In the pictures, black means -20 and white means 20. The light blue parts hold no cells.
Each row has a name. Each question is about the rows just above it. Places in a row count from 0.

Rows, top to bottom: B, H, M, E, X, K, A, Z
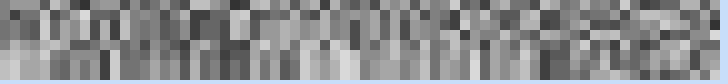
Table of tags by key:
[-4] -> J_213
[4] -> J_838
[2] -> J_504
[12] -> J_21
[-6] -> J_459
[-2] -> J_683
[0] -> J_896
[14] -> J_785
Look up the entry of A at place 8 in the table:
J_683
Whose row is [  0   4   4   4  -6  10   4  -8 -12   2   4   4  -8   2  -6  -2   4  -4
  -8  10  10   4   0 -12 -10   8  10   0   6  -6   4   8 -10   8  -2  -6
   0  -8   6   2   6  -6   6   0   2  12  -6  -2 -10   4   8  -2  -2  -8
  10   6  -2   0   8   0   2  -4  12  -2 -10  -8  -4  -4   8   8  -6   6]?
B
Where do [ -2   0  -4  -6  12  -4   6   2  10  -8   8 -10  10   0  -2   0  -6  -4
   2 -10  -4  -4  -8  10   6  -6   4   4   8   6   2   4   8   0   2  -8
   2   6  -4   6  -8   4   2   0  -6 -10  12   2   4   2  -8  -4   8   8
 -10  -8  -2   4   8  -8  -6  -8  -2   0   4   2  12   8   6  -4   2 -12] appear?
M
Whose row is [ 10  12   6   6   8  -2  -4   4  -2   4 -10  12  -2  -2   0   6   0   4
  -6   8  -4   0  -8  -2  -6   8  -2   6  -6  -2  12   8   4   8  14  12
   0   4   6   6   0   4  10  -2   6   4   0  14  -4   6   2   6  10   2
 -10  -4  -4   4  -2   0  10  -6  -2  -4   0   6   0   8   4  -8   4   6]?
A
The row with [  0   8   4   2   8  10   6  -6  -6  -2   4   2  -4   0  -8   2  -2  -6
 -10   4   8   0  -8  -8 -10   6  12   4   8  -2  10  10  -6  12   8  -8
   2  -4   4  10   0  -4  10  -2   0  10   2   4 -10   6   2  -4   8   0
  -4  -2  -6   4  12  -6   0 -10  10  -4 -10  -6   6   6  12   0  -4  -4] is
X
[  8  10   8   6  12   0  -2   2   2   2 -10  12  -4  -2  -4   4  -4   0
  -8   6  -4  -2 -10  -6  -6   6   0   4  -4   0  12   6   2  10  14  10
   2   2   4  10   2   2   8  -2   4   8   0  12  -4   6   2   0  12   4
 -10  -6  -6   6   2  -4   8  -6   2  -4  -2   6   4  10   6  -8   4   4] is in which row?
K

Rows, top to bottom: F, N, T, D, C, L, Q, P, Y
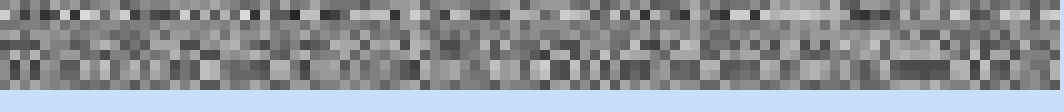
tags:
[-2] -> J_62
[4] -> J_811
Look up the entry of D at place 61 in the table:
J_62
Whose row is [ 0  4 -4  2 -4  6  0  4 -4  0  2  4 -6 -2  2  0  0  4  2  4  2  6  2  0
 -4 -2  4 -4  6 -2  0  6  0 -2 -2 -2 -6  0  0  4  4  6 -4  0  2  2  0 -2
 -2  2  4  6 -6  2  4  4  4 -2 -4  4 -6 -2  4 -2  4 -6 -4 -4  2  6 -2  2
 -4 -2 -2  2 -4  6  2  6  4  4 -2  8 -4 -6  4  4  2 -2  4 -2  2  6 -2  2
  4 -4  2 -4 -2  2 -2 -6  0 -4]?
F
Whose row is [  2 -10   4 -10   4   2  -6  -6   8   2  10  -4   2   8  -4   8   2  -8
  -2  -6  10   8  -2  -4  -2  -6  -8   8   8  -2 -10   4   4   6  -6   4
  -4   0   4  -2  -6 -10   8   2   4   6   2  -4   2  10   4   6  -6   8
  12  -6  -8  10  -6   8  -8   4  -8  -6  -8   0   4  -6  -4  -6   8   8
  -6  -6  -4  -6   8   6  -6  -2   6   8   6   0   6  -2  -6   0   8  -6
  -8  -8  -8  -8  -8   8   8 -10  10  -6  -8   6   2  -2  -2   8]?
Q
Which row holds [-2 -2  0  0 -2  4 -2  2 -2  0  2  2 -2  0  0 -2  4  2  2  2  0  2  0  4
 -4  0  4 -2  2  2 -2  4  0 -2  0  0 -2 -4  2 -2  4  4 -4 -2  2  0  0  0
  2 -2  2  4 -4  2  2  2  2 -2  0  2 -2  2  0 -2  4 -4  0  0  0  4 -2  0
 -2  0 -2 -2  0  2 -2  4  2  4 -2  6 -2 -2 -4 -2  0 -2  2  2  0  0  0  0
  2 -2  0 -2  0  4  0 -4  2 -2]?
T
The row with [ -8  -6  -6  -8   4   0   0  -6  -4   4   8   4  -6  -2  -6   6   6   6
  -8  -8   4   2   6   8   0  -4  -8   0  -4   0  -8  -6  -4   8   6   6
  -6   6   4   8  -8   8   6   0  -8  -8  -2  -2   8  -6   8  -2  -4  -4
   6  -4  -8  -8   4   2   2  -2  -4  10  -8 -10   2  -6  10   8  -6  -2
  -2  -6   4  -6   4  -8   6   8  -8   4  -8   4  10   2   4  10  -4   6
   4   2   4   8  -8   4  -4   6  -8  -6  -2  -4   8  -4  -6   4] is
C

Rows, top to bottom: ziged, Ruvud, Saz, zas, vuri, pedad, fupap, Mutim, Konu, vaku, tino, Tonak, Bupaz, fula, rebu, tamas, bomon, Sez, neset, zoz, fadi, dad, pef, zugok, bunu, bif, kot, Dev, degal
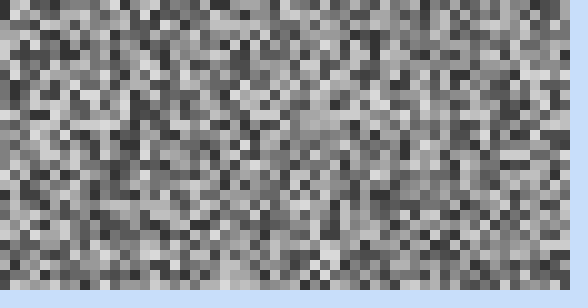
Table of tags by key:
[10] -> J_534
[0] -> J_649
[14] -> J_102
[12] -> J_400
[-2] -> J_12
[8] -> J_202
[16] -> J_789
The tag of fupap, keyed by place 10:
J_649
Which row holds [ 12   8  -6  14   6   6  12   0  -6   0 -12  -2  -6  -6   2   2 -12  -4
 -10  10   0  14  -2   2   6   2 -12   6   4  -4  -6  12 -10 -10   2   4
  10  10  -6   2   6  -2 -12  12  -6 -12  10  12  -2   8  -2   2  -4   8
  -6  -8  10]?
zugok
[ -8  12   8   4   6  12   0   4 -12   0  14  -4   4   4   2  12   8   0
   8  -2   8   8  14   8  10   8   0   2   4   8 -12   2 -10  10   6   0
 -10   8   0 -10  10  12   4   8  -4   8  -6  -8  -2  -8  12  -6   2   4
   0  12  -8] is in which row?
degal
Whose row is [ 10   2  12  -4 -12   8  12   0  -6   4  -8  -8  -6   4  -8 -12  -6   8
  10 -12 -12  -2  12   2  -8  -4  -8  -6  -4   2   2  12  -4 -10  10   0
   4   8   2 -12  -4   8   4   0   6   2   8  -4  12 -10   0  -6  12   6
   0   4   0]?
pef
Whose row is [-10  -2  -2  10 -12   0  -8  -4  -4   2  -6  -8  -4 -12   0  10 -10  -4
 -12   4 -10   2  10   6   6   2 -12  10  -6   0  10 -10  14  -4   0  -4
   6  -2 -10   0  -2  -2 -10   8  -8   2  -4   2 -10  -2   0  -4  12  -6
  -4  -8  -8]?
Dev
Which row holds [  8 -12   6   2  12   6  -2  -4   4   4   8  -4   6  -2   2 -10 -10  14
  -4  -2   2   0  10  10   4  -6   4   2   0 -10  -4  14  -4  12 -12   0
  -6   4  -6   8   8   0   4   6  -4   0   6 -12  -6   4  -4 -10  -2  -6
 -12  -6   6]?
kot
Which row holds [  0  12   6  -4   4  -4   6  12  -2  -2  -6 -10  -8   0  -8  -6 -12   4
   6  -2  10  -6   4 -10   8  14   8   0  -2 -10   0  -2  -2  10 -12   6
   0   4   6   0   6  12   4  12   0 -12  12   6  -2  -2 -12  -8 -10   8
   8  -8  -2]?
bomon

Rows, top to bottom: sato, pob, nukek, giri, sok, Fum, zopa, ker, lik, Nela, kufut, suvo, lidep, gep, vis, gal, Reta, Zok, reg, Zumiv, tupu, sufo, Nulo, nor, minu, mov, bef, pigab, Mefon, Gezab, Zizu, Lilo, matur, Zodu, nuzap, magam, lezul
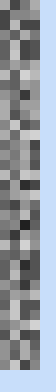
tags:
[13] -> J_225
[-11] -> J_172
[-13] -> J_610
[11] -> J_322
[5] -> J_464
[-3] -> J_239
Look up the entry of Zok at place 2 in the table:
J_322
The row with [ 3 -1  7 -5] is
gal
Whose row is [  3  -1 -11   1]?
Mefon

